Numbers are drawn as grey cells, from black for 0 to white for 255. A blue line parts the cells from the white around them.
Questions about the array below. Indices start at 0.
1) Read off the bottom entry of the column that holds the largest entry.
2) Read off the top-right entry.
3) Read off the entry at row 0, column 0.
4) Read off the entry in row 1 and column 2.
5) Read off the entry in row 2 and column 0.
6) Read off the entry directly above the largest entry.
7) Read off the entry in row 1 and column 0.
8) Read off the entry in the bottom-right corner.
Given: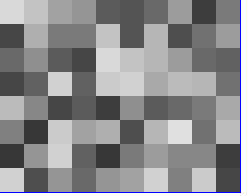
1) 128
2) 121
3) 218
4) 121
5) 105
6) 105
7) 69
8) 69

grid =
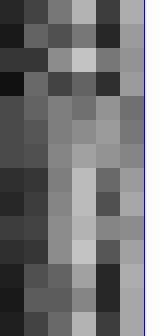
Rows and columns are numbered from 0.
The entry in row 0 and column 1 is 67
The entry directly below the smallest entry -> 74
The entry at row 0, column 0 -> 39
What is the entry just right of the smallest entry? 105
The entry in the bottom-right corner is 167
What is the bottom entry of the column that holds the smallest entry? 31
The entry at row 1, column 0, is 25
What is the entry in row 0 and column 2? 119
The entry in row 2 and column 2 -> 140
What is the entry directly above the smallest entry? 54
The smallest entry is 17
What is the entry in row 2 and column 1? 54
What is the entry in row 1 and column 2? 80
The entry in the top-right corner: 173

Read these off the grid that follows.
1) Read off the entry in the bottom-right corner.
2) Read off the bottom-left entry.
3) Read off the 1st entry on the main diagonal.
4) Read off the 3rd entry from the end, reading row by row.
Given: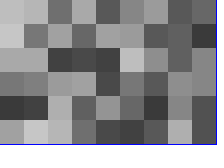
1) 81
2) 161
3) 190
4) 88

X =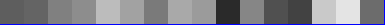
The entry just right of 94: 100
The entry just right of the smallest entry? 134
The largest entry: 228
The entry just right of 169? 155

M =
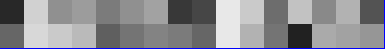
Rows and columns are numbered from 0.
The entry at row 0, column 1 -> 209
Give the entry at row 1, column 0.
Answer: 102
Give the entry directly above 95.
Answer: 123
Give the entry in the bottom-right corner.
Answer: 150
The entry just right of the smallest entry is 170
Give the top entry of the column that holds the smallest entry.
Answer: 194
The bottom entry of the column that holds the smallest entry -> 33
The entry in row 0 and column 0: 40

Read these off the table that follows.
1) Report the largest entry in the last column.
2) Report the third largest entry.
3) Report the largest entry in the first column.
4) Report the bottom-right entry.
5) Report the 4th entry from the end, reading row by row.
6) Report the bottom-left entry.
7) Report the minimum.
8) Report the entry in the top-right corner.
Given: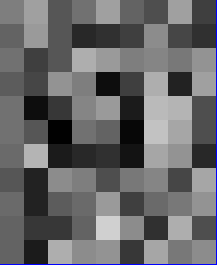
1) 166
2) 186
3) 126
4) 140
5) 55
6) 99
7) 1
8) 63

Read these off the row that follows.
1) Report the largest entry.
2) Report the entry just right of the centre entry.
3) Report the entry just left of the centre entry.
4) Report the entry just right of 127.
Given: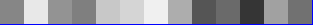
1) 240
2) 173
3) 213
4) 200

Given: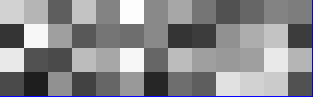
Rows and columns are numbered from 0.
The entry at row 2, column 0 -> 233
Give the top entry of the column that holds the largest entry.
253
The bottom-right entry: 81
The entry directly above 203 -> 233
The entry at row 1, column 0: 52
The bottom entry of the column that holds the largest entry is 153
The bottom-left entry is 74
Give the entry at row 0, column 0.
210
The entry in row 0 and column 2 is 94
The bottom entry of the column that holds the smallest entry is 30
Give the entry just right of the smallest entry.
145

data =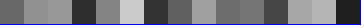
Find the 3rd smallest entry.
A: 51
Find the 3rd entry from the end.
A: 167
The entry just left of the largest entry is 131
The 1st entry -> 104

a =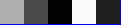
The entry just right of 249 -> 30
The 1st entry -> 174
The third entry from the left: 3

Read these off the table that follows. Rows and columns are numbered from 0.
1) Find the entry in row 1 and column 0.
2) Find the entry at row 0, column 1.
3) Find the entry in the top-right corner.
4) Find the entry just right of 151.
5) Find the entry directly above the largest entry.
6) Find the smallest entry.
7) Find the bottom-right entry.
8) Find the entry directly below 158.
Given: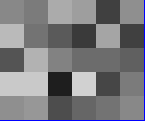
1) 186
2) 123
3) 143
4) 77
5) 108
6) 30
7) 136
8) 58

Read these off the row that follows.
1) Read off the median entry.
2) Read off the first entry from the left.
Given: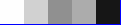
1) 172
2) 254

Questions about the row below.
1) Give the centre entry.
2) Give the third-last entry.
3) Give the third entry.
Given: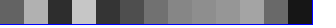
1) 113
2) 164
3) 45

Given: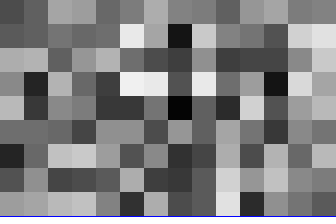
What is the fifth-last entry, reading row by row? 225
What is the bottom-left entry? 157
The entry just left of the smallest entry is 116
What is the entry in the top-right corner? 130
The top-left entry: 76
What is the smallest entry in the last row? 43
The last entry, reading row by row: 90
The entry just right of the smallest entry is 96
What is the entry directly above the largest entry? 110
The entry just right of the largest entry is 233
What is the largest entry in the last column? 225
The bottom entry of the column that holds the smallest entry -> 76
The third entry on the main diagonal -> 96
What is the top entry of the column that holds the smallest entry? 130
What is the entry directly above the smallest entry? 82
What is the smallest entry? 4
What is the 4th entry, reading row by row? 157
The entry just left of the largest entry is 62
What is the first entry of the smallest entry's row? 185
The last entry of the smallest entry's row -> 185
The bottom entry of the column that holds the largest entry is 49
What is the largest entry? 240
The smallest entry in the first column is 36

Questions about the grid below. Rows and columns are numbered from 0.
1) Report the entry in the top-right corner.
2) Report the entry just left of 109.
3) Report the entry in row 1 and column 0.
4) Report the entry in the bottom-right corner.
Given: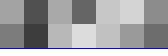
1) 140
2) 154
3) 124
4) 109
